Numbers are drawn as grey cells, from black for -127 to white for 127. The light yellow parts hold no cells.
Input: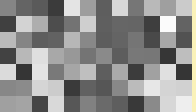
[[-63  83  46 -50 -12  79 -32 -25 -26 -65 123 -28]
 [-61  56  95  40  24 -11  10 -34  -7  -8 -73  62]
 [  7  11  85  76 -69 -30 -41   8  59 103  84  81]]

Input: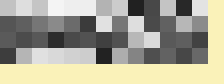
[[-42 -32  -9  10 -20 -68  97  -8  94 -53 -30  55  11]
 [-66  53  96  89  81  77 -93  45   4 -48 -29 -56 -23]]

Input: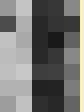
[[-51  48 -88 -76 -73]
 [ 60  54 -86 -72   8]
 [ 49  50 -93 -92  -4]]

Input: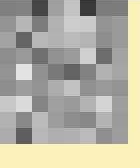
[[ 19  54  -3  49  76  74  19  26]
 [ 13  25 -16  18  27  79 -19  35]
 [ 14  29  20  45  66  17  25  19]
 [ 49   9  58  28  14   7  51  27]]

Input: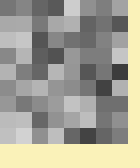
[[ 41  42  -6  40  49 -28 -13 -41]
 [  8  53 -33 -45  24  -2  -2  69]
 [ 12  38  52  21  12 -10 -61  49]
 [ 59  62 -24  18  37  61 -10  16]]

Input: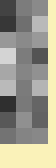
[[-72 -16  57]
 [ 84  -3 -44]
 [ 58  -4  52]
 [-39  16 -29]]

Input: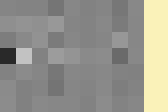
[[ 15  19  16  24   5   3   8  -4   7]
 [-86  66   2  28  20  10  12 -21   8]
 [ 11   1   4 -11   6   4   9  -1   3]]
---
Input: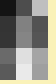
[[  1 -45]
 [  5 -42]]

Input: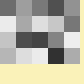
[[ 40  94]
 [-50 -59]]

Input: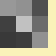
[[ 65 -20]
 [-66  17]]

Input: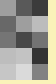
[[ 30  60]
 [-56 -12]]

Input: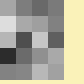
[[ 41  31]
 [-49  70]]

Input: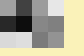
[[-114    7]
 [  94   -4]]

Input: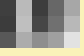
[[ 63 -57]
 [ 44  14]]
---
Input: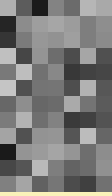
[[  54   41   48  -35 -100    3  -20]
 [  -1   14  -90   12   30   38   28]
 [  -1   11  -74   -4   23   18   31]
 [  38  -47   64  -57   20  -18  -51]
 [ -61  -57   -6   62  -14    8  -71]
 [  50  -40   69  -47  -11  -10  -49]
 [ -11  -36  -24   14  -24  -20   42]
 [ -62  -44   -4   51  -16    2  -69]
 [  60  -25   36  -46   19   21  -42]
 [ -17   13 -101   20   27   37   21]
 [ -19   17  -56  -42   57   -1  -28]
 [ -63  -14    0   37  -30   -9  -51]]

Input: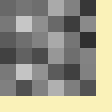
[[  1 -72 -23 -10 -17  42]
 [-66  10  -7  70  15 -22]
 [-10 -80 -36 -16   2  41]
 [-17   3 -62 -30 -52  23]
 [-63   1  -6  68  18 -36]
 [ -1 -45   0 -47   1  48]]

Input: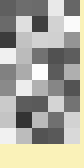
[[105 -25 -32 -18 -20]
 [ 82 122 -21  95 -64]
 [ 80  20 -67  66  82]
 [-46 -34 112  59 -13]
 [-36  47   1  43 125]
 [  6 -44  10 109  49]
 [ 84 -12  74 -35 -37]
 [-15  82  68 -76  58]
 [-38  89 113  60 -44]]

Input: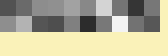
[[-74  -8 -45 -21  13  16  34   8  84 -11]
 [-13 -40  14  51 -42 -49   0 -83  -7 115]]

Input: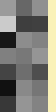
[[ -24   16   27]
 [ -65  -63   75]
 [  13    2 -104]
 [  -7   21    0]
 [ -17  -49  -59]
 [   9   -9 -110]
 [  21    3  -71]]

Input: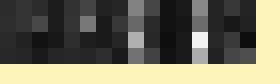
[[ -71  -90  -82  -76  -82  -98  -77  -59  -94  -89    2  -56 -110 -101
     6  -90]
 [-103  -93  -80  -73  -54  -98  -76   -7  -99  -71  -22  -85 -110 -105
   -19  -90]
 [ -69 -113  -85  -93 -110 -103  -80  -96 -102  -88   47  -86 -112 -102
   113  -86]
 [ -58  -47  -87  -88 -101  -88  -86  -89  -81 -100  -12  -61 -109  -99
    44  -93]]

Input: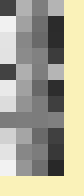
[[ -1  52 -60  50]
 [-17 -84 113  33]
 [-22 -83  99   7]
 [  1 -67  98  11]
 [ -1  53 -61  47]
 [-23 -82 105  33]
 [ -3 -64  92  19]
 [ -3   0  -3  -2]
 [-21 -63  81  37]
 [ -3 -71  99   7]
 [-16 -87 114  22]]

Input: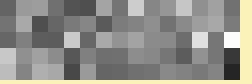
[[ 33 -14 -27  26  29 -15 -44 -48  36 -11  77   6  22  70  16]
 [ 40  -4 -12  41 -48 -25  -5   6 -37  -3   3  15 -13  10  30]
 [ -9 124 -25   0 -34 -35  74 -24  41  19  35  11  10 -18  96]
 [ -9 -71  72  16  33  12 -40   0 -16 -15  13   8  -9 -35  18]
 [  4 -90  60   4  47  40 -55  26 -26 -24 -15 -12   9   2  -6]]

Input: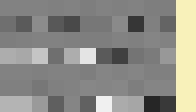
[[ -2  -1   3   2   3   1   2  -1   3   0   3]
 [  1 -27 -16 -37  13 -40 -53  -9  -9  10 -72]
 [  4   2  -1   0   2   2   0  -1  -1   2   1]
 [ -3  23  45  40  68 -16  44 100 -37 -62 -11]
 [  0   1   2   3   1   3   2  -2   4   2   5]
 [  4   5   0   1  -9   1   2   8   5   8  -1]
 [-90 -69  52  52  27 -31   5 -30 112  43  39]]
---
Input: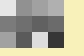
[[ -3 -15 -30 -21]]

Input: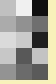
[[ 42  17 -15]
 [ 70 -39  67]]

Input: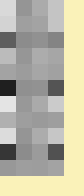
[[ 83  31  35  68]
 [ 59  22  44  38]
 [-96  16  18 -43]
 [ 48  30  26  30]
 [-73  12  27 -46]]

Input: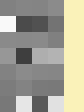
[[121 -52 -46 -12]
 [ 23 -65  46  51]
 [ -3   3  -5  -6]]

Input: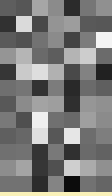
[[ -78   90  -55   20   29  -38  -40]
 [  21   53  -21  -34   52   77  -20]
 [ -16  -10  -77   -3  -86  -20  -32]
 [  -6  -48  111  -15  -22   31   11]
 [ -15  -13  -75   -6  -79  -21  -29]
 [ -13  -13  -84    4 -115  -13  -26]]

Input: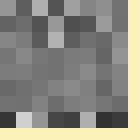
[[-28 -18 -44  24 -48 -41  27 -14]
 [ -9   8  -8 -13  -4  -3 -26  20]
 [-22 -15  -9   2  10   0 -25   2]
 [-73  80  21 -57 -63  47 -77 -68]]

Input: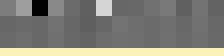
[[-24 -21 -23 -13 -24 -32 -24 -12 -17 -20 -16 -23 -14 -23]]

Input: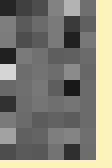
[[  -2  -37  -21   -6  -69  -31]
 [ -94   -6  -14  -32  -30  -20]
 [ -22  -16   -8  -33 -103  -21]
 [  -5  -20  -36  -29  -35  -21]
 [ -49  -37  -40  -11  -79  -18]]
